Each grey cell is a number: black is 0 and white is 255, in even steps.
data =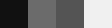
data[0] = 17
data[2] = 84

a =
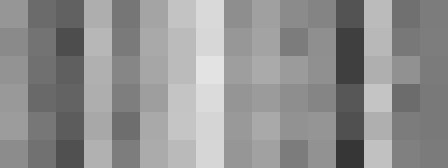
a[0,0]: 150
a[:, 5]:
[164, 169, 166, 158, 169, 171]
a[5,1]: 113
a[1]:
[138, 115, 77, 183, 122, 169, 187, 215, 151, 163, 124, 143, 63, 184, 120, 125]
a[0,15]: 124
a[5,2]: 80
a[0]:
[150, 107, 97, 174, 118, 164, 195, 217, 142, 160, 139, 132, 83, 187, 112, 124]
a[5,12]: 54
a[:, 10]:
[139, 124, 155, 142, 146, 124]
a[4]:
[156, 119, 92, 168, 110, 169, 197, 213, 153, 169, 146, 149, 80, 175, 124, 121]
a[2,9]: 170
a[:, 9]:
[160, 163, 170, 155, 169, 161]
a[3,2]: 99
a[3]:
[153, 105, 99, 174, 126, 158, 196, 219, 149, 155, 142, 133, 87, 196, 108, 121]
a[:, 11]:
[132, 143, 144, 133, 149, 146]
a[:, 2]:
[97, 77, 95, 99, 92, 80]
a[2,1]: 112

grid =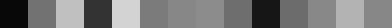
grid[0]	8
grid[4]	211
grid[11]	136
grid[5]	123
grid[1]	114

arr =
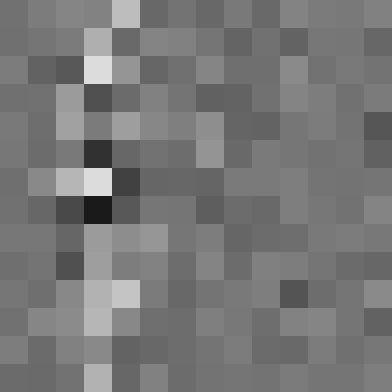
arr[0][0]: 113
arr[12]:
[125, 107, 129, 137, 99, 104, 109, 116, 124, 107, 105, 124, 112, 119]
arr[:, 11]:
[123, 119, 114, 125, 124, 114, 116, 119, 121, 117, 109, 133, 124, 117]
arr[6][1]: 137
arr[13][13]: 126
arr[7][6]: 117
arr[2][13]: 115
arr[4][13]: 86
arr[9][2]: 80
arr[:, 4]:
[189, 105, 149, 107, 158, 103, 65, 88, 141, 125, 196, 136, 99, 103]
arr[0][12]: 121
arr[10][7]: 116
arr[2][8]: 111
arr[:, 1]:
[124, 117, 98, 113, 110, 108, 137, 103, 119, 116, 111, 134, 107, 106]
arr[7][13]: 132
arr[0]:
[113, 124, 133, 130, 189, 104, 115, 104, 121, 105, 131, 123, 121, 129]
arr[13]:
[107, 106, 114, 178, 103, 129, 108, 115, 117, 115, 123, 117, 117, 126]
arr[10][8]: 121
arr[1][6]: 129
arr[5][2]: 121
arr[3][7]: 97
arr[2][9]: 111
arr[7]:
[113, 103, 73, 26, 88, 118, 117, 94, 108, 105, 126, 119, 114, 132]
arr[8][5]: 150
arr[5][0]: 119
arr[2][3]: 220
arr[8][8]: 102
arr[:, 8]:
[121, 100, 111, 99, 101, 105, 122, 108, 102, 108, 121, 120, 124, 117]

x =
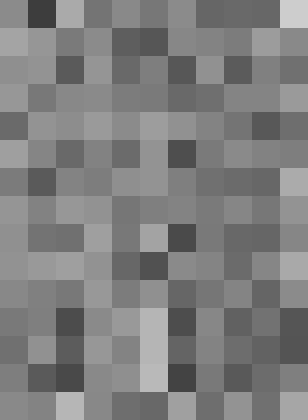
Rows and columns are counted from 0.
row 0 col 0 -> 139
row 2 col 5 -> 126
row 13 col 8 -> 89
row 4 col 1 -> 147
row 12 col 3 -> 151
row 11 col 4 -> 153
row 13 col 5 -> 185
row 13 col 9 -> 108
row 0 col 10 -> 205
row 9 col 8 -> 107
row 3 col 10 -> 154
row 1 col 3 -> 139
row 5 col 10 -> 126
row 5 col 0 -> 159
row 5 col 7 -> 122
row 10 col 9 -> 101
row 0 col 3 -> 116
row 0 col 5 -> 119
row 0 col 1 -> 61
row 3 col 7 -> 111
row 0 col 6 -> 139
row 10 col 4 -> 124
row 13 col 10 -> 127
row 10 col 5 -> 144
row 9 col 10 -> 169
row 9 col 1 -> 153
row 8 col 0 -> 144
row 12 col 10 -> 84
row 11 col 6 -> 77
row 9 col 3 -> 146
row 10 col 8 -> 132
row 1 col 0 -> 164
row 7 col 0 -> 149
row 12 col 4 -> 131
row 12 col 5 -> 181
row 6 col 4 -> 143
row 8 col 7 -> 121
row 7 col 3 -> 146
